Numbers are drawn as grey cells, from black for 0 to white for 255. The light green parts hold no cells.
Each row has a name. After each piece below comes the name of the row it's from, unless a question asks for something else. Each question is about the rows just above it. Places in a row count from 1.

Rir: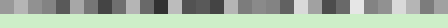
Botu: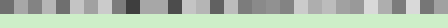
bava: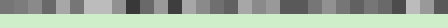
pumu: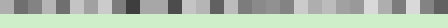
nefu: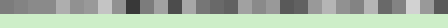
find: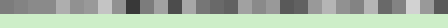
nefu
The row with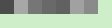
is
nefu
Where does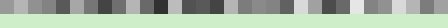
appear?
Rir
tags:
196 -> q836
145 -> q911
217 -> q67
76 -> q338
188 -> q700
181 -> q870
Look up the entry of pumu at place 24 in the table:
q700
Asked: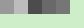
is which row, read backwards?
bava
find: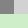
nefu
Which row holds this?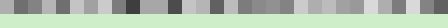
pumu

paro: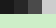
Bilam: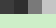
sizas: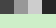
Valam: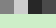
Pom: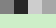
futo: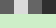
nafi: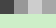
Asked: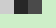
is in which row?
Valam
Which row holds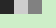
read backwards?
Valam
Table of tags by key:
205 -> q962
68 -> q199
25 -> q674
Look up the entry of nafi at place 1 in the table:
q199
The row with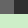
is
futo
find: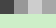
nafi
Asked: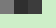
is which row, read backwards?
Bilam
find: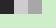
Pom

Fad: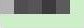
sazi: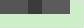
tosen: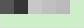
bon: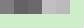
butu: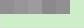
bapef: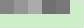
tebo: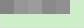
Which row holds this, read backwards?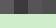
Fad
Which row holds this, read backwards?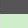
sazi
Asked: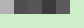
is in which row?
Fad
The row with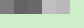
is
bon
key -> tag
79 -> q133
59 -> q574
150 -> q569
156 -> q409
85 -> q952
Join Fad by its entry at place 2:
q133
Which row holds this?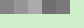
bapef
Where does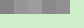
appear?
tebo

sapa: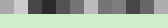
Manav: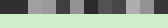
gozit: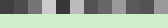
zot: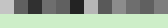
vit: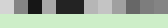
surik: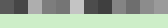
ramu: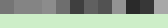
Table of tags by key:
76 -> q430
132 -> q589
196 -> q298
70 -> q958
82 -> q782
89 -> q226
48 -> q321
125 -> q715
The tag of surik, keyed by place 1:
q226
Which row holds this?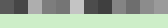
surik
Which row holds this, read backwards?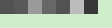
gozit
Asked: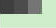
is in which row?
gozit

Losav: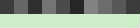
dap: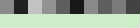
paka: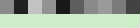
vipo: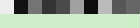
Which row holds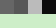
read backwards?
vipo
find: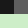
paka
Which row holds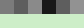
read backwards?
dap
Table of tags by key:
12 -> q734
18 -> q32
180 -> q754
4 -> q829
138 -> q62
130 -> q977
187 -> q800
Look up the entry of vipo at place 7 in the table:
q734

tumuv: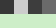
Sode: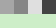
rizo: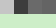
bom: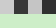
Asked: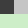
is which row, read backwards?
rizo
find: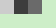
tumuv
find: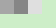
Sode
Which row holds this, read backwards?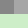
Sode

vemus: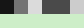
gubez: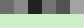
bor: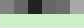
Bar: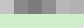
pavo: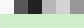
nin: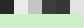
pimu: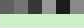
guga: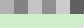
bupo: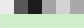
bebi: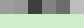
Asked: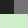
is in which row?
gubez
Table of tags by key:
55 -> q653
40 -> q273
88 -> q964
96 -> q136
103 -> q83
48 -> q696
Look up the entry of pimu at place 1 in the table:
q136
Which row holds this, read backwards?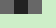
bor

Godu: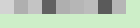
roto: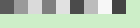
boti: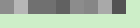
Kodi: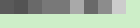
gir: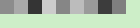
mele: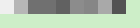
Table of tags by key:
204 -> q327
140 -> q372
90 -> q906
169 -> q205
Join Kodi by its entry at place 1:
q906
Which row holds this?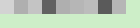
Godu
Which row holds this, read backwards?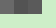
Kodi

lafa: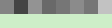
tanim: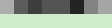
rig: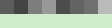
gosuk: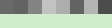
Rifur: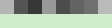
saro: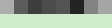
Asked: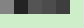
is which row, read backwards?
saro
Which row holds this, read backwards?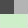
gosuk
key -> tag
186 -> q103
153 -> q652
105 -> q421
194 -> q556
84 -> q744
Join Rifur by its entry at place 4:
q652

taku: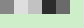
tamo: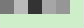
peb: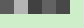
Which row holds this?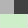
peb
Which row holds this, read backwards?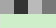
tamo
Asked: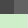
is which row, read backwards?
peb
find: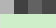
peb

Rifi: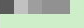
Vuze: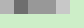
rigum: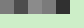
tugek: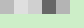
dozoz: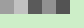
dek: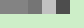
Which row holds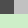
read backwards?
dek
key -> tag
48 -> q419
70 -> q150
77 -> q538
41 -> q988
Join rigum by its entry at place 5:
q419
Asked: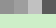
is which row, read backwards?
Rifi
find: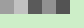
dozoz
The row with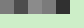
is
rigum

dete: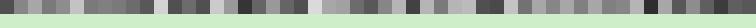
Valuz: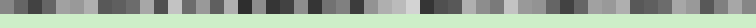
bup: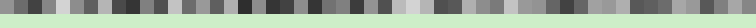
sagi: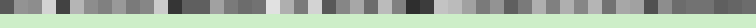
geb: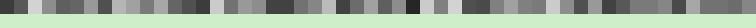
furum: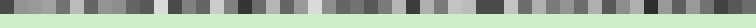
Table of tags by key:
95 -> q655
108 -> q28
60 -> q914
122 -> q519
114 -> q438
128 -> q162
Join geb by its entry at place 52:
q438
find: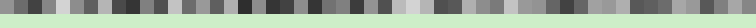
bup
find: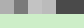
furum
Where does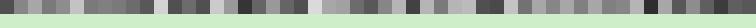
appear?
dete

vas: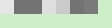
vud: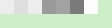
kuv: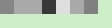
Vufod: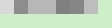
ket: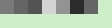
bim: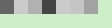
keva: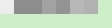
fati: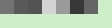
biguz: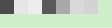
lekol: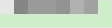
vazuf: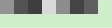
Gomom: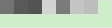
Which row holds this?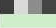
vazuf
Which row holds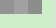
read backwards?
keva

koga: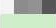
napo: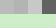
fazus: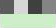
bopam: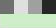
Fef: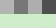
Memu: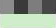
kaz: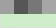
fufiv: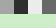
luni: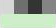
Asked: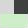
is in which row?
fazus
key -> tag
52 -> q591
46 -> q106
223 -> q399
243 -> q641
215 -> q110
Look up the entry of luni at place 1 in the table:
q110
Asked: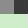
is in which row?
Memu

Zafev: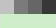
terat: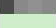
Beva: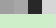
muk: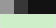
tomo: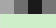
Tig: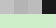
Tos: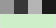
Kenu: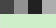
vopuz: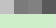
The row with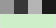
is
Tos
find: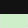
muk
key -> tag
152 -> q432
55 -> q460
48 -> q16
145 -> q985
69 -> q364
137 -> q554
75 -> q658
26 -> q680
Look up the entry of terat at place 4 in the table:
q554
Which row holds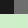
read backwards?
tomo

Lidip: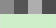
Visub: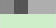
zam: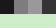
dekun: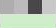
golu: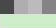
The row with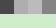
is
golu
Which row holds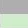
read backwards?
Visub
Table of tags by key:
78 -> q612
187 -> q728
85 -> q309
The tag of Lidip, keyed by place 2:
q309
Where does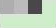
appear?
dekun

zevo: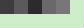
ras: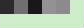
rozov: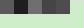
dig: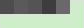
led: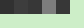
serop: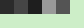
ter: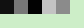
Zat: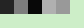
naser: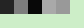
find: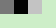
ter
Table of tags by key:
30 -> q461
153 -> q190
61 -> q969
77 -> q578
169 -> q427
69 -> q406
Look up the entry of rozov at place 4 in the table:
q406
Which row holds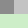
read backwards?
ter
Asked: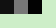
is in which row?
ter
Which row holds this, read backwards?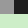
serop

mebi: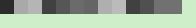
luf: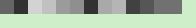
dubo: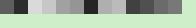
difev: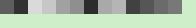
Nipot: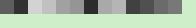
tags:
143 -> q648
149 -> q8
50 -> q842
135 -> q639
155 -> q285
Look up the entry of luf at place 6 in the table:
q648
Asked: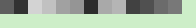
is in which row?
Nipot
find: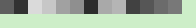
difev
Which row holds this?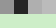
dubo
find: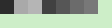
difev

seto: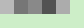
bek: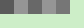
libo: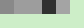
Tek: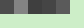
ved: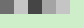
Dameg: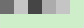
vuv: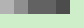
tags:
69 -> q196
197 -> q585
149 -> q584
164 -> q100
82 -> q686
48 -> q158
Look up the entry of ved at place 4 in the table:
q100
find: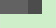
vuv
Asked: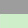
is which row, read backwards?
libo
